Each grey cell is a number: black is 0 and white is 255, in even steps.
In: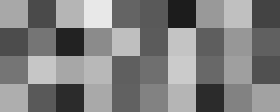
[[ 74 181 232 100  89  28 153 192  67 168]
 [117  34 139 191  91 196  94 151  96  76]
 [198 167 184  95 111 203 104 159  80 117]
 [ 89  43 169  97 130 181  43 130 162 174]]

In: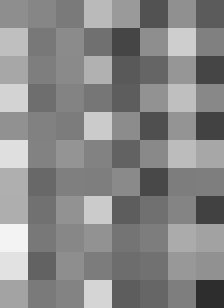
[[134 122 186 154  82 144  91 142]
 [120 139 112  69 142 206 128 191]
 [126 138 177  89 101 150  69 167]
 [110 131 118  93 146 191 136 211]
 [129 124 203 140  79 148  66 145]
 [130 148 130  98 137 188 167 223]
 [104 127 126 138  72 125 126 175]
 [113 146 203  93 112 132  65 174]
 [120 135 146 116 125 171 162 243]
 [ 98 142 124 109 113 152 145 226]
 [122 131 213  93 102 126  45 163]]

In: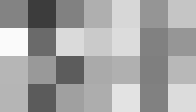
[[ 60 129 175 215 149 197 131]
 [106 218 202 220 129 150 250]
 [153  92 170 176 127 184 182]
 [ 91 160 173 227 129 220 181]]

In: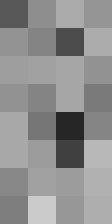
[[142 171 149  88]
 [132  75 172 147]
 [160 166 146 158]
 [132 166 122 146]
 [118  38 133 168]
 [155  64 184 168]
 [160 156 177 135]
 [203 151 174 126]]

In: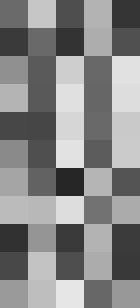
[[198  78 179  53 106]
 [105  51 173  80  58]
 [ 90 206 104 225 144]
 [ 89 224 102 221 180]
 [ 70 214 105 201  71]
 [ 79 226  92 203 138]
 [ 98  38 181  84 165]
 [184 221 114 171 187]
 [149  58 179  59  49]
 [195  78 172  57  72]
 [190 230 103 152 154]]

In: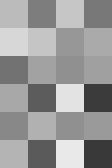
[[125 198 120 187]
 [197 151 170 215]
 [162 144 160 114]
 [ 92 227  59 168]
 [177 144 154 136]
 [ 90 233  57 180]]

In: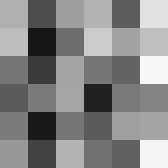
[[ 77 158 179  92 226 175]
 [ 22 109 203 162 191 189]
 [ 58 164 118  99 248 118]
 [122 165  33 122 131  90]
 [ 25 118  90 159 164 123]
 [ 66 180 114  96 244 152]]
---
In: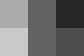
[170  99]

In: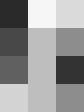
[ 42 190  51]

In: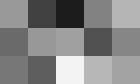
[153 152 243]

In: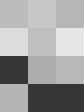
[188 191 184]

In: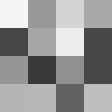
[245 167 144 190]

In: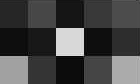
[39 23 12]

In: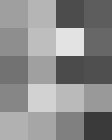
[159 190  75 153]
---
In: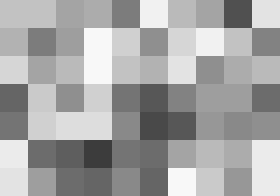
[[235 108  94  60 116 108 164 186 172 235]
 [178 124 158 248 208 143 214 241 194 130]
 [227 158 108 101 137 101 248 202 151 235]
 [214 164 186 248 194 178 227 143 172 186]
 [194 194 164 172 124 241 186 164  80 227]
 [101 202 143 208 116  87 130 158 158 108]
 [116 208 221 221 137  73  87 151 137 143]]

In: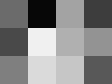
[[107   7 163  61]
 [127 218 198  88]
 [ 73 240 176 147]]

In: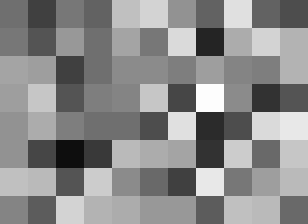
[[111  64 119  98 192 211 146  98 224  98  77]
 [146  70  14  57 186 172 164  50 204 105 198]
 [119  84 152 111 164 119 218  36 172 211 179]
 [132  92 211 179 172 152 152  92 192 186 105]
 [164 158  64 111 139 139 126 158 132 126 179]
 [146 172 126 111 111  77 224  43  77 218 232]
 [192 186  84 204 139 105  64 232 119 158 186]
 [158 198  84 126 132 198  70 253 139  50  84]]

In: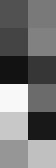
[[200  24]
 [ 18  54]
 [248 107]
 [ 81 121]
 [ 68 129]
 [150 192]]

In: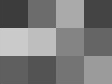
[[ 95  83 116 155]
 [ 60 108 170  68]
 [202 190 132 101]]

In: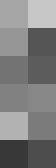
[[ 56  77]
 [150  85]
 [115  92]
 [178 123]
 [129 136]
 [166 199]]

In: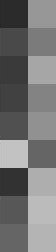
[[194 101]
 [ 73 123]
 [ 65 131]
 [ 80 145]
 [ 43 151]
 [ 58 166]
 [ 50 174]
 [101 180]
 [ 87 187]]
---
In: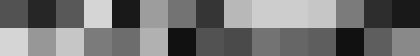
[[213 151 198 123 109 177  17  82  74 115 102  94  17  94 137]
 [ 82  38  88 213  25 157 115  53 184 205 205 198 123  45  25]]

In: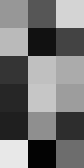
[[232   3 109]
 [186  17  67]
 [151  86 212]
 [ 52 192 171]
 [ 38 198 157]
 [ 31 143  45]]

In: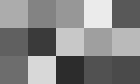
[[172 131 151 235  88]
 [109 216  44  81  74]
 [ 96  58 200 159 186]]

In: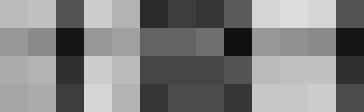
[[186 193  83 205 179  42  61  55  91 213 220 213  83]
 [171 179  48 205 186  69  69  69  83 186 193 193  48]
 [165 171  61 213 179  55  75  75  55 199 199 205  75]
 [151 138  22 151 159  99  99 112  16 151 144 138  22]]

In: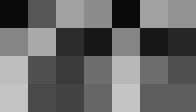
[[196  73  66 102 196  94  94]
 [190  80  58 110 184 110  80]
 [133 169  44  23 133  23  38]
 [  9  86 161 140   9 161 146]]

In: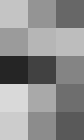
[[217 169 110]
 [204 140  89]
 [196 148 103]
 [155 182 189]
 [ 37  65 132]]

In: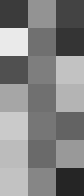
[[234 112  52]
 [202 118  99]
 [194 134  37]
 [188 106 153]
 [166 112 180]
 [ 80 126 194]
 [ 59 147  67]]
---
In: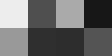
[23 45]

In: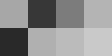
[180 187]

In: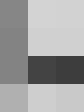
[210 208 131]

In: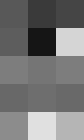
[ 69  21 125]

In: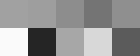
[143 216]

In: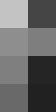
[ 69 142]

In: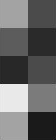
[75 92]
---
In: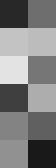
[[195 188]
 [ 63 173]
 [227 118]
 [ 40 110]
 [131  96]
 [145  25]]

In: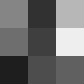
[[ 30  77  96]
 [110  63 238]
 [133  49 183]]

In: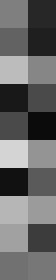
[[182 155]
 [212 148]
 [188 134]
 [113 119]
 [ 17  90]
 [ 24  74]
 [161  60]
 [127  39]
 [ 98  31]
 [ 74  11]]

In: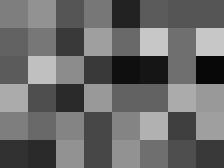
[[ 91 192 140  57  15  21 111   8]
 [126 146  85 119  34  91  85  85]
 [ 98 119  57 159 105 199 111 199]
 [126 105 132  71 132 177  63 159]
 [171  78  42 153  98  98 171 153]
 [ 49  42 146  71 146 111  78  57]]

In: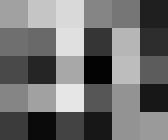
[[161 197 217 133 118  31]
 [133 161 230  86 147  23]
 [111 105 224  53 182  45]
 [ 73  37 168   3 189  92]
 [ 59  10  67  23 147 154]]

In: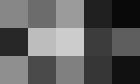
[[ 39 189 204  60  94]
 [135 108 155  32   9]
 [143  74 128  54  17]]
